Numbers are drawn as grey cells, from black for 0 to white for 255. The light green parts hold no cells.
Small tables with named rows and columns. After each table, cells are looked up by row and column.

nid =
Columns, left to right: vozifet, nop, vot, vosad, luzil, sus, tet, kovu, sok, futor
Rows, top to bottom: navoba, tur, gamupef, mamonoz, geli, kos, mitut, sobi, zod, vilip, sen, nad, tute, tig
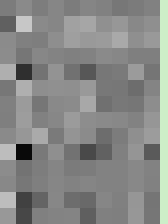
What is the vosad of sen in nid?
133
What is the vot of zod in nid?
170
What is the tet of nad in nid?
130
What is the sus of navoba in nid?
133
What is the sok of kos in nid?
109
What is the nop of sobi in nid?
157
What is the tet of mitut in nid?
112
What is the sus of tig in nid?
95
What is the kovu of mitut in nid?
120
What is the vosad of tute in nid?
135
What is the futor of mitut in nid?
141
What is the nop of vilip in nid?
9

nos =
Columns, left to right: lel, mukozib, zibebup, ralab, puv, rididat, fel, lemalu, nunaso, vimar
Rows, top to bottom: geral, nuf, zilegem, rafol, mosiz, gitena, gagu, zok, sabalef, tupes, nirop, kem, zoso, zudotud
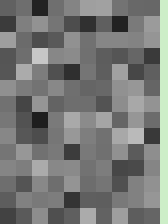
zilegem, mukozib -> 107
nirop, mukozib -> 126
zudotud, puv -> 95
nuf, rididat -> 48
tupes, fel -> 112
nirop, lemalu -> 71
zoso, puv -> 52
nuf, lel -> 59
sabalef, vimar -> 57
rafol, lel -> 85
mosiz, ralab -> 80
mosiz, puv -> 47
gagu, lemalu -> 141
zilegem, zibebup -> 77
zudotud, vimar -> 101
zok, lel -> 119
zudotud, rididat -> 171
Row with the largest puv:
zok

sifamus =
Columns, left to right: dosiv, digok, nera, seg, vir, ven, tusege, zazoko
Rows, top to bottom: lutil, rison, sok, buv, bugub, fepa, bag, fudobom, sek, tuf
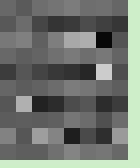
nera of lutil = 110
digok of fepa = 92
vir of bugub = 50
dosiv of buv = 104
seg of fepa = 108
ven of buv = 111
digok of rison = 109
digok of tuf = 95
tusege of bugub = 203
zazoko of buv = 100
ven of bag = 87
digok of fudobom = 95
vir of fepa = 124
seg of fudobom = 96
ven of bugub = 38
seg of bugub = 56
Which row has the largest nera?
sek

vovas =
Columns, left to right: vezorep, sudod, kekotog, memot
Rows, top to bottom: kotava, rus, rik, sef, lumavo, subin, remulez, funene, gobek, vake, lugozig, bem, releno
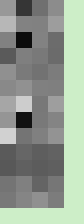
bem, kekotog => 100
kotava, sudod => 53
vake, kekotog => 94
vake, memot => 98
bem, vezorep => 116
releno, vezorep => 120
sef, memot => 107
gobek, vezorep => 209
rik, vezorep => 129
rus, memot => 157
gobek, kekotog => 128
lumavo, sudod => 122
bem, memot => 118
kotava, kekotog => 112
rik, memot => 108
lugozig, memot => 95

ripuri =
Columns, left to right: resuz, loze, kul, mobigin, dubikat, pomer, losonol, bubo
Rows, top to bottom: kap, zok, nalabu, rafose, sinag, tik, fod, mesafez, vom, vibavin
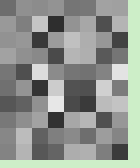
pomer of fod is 58
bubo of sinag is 227
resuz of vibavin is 131
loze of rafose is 144
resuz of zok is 153
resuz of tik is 112
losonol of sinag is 131
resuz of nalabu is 146
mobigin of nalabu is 155

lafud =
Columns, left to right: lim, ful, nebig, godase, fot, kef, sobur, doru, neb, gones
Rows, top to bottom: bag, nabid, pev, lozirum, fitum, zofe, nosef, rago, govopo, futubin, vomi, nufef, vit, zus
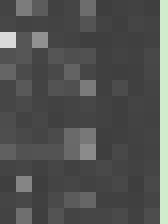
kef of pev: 63
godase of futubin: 83
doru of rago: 63
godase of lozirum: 85
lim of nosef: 70
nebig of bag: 92
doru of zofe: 76
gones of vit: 69
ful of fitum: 75
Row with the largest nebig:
pev

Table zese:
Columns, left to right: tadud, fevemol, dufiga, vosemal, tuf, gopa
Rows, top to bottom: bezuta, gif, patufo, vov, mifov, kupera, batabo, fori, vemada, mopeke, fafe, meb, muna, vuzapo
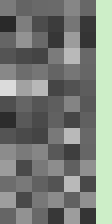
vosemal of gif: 60
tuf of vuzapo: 157
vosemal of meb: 83
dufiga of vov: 68
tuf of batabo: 132
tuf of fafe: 96
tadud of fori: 44
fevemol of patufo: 147
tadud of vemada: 84
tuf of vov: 185
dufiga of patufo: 105
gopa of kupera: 93
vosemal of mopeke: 88
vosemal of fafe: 141
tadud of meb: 109
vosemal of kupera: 69
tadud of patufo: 101
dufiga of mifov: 118
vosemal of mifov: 100
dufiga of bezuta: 105

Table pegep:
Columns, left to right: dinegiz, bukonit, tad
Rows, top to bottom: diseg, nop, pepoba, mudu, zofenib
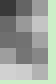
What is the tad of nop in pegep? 196
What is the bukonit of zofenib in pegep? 205
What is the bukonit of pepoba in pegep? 114
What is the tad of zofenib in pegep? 178
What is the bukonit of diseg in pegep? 100
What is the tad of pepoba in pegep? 163
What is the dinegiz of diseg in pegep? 57
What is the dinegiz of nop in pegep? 105
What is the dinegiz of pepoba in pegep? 111
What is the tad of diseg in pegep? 156
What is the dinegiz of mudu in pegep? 158
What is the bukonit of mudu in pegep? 117
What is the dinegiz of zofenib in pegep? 209
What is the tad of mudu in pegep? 135
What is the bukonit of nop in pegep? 153

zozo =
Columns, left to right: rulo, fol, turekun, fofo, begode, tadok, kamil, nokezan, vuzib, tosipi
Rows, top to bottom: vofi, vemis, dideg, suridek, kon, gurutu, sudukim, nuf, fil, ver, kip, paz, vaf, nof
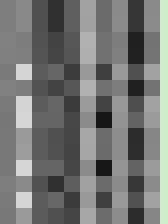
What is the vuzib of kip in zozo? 99
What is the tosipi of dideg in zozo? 115
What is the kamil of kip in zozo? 23
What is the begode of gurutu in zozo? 87
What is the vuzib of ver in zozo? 45
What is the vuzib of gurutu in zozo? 32

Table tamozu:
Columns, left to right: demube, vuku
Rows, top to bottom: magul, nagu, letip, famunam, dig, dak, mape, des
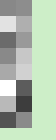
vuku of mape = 61
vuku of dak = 92
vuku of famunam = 199
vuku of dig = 209
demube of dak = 255
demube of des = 83
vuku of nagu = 175
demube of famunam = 137
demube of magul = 136
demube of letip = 107
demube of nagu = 226
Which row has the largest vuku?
dig

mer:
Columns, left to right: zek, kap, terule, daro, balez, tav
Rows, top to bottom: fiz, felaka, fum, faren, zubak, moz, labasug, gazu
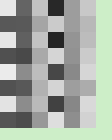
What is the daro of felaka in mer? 203
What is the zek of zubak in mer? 235
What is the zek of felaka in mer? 88
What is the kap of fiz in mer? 100
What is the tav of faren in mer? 203
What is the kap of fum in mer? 96
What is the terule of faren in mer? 169
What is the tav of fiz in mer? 200
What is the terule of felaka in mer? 165
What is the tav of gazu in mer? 210
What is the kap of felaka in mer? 89
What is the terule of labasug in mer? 186
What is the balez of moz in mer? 158
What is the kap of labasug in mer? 140
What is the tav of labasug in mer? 217
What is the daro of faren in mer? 213
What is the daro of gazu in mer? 222
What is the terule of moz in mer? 177
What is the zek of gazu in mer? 84
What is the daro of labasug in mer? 65
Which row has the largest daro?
gazu

